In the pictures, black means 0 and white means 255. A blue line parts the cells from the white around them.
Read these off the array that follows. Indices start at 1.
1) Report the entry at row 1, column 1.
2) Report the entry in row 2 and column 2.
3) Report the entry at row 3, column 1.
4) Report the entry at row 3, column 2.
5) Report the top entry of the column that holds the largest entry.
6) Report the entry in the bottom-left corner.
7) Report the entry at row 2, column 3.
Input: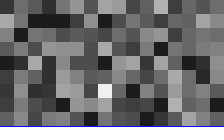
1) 54
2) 117
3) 130
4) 28
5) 163
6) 97
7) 28

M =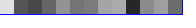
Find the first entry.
225
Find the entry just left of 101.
71
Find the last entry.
108
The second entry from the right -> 159

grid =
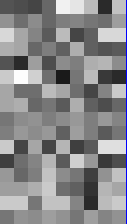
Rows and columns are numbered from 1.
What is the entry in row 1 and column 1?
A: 83
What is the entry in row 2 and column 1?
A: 146
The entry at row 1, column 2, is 77
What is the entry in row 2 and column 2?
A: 110
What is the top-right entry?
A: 194
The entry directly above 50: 63
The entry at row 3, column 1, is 216
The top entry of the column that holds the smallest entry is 241
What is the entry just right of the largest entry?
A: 208
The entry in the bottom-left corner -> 118
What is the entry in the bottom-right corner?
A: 146
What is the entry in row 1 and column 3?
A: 69
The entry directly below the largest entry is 110
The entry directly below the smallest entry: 166
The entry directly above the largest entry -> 42

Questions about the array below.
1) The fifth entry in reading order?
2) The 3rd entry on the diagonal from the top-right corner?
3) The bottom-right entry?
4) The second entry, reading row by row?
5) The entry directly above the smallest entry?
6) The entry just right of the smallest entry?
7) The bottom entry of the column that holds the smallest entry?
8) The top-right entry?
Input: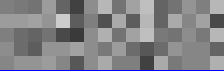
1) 100
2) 141
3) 176
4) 121
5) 93
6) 141
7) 87
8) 183

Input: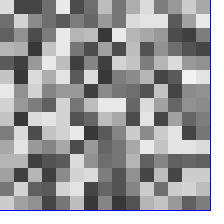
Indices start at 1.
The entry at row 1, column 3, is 69
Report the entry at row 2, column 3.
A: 139
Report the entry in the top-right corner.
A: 168
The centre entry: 233
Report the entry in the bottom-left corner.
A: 204
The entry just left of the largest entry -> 90
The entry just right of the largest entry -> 227
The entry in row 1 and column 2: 69
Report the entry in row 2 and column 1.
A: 110
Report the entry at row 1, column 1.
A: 219
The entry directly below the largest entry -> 139
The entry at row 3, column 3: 76
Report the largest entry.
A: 241
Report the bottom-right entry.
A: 125
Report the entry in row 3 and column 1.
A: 96
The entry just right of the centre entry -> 233
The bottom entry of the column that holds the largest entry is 96
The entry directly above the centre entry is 139
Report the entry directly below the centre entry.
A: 189
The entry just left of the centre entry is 189
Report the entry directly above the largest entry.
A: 153

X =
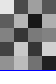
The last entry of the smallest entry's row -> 175
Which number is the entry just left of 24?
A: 181
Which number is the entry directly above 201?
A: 54
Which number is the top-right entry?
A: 86
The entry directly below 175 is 130
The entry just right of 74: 159

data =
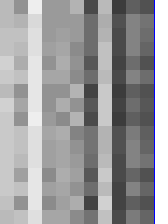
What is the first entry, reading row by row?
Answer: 186
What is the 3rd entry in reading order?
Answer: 238
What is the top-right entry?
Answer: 81
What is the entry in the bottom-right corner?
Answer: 101
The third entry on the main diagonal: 223
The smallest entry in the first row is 60
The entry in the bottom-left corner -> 186
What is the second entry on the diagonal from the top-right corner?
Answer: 131
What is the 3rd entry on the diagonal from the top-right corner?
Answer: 74
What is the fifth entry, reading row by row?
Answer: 154
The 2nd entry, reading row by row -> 146
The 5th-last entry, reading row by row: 115
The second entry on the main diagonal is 179
